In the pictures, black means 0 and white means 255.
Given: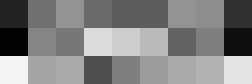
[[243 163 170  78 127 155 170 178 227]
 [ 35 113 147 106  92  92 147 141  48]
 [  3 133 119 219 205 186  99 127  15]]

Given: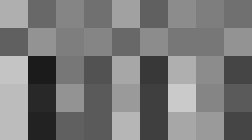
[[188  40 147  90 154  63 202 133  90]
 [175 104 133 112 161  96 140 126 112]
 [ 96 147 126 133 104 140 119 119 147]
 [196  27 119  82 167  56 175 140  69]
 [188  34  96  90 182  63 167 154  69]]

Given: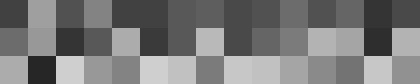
[[172  38 207 152 131 207 193 123 199 193 165 138 115 199 145]
 [ 65 159  81 131  65  65  88  94  73  81 108  81 101  52  73]
 [108 152  52  88 172  58  88 185  73 101 123 179 165  46 179]]

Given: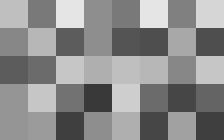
[[191 121 229 142 121 229 128 214]
 [ 92 107 198 175 191 183 135 198]
 [149 198 114  57 206 107  70 100]
 [135 183  92 142  84  78 168  78]
 [149 155  63 142 175  70 161  63]]

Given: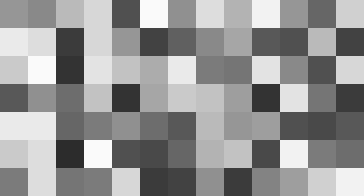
[[150 137 186 215  80 250 144 221 179 242 150 102 208]
 [123 221 117 123 215  59  66 144  59 131 158 208 242]
 [ 88 144 109 194  51 166 202 194 158  51 227 117  59]
 [234 234 102 123 144 109  88 186 150 158  80  73  88]
 [234 221  59 215 150  66  96 137 166  88  80 186  66]
 [202 250  51 227 194 172 234 123 117 227 137  80 215]
 [202 221  44 250  80  73 102 179 194  73 242 123 109]]

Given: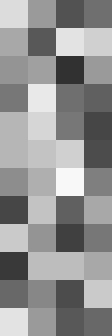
[[141 175 248 127]
 [168  88 227 208]
 [182 195 208  76]
 [ 57 189 189 168]
 [182 214 119  70]
 [119 233 111  96]
 [ 70 195  96 168]
 [227 154  88 104]
 [220 154  82 111]
 [104 135  76 202]
 [202 148  64 119]
 [148 160  49 154]]

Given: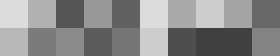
[[184 123 139  91 117 205  78  64  64 131]
 [220 177  85 152  97 220 170 205 164 103]]

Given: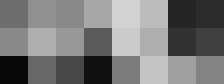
[[137 174 152  90 203 174  50  64]
 [110 144 137 167 210 188  37  43]
 [  8 103  71  15 124 196 160 131]]

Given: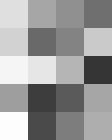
[[245 230 181  53]
 [223 166 144 111]
 [210 105 131 202]
 [253  74 125 174]
 [158  61  90 166]]
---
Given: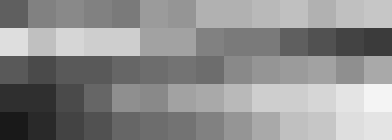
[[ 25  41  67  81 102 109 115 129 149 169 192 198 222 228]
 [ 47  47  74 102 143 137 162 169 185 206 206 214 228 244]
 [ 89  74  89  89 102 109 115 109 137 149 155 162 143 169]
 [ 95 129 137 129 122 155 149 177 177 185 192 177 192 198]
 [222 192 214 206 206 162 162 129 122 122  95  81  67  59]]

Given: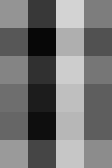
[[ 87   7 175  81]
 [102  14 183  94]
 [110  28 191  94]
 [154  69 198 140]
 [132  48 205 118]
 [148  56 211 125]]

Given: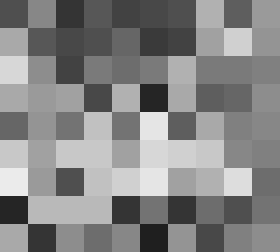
[[ 79 135  52  87  66  72  79 177  94 154]
 [215 141  66 122 109 122 177 122 122 128]
 [169  87  72  79 102  58  66 161 208 148]
 [235 154  79 193 208 229 161 177 221 109]
 [102 148 115 193 115 229  94 169 128 135]
 [169  52 141 109 135  31 148  72 128 141]
 [169 154 161  72 177  37 169  94 102 141]
 [ 37 185 185 185  52 115  52 109  79 115]
 [200 161 200 200 161 215 208 200 135 128]]

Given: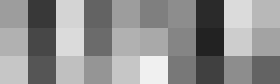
[[198  85 192 149 198 240 120  64 141  99]
 [157  56 212  99 157 127 141  42 219 184]
 [177  71 219 107 177 169 133  34 205 163]]

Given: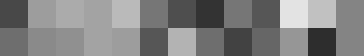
[[110 138 144 163 157  86 179 110  66 102 150  45 132]
 [ 72 157 171 163 186 118  78  51 118  86 227 193 132]]

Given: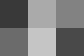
[[107 197  73]
 [ 57 170 130]]
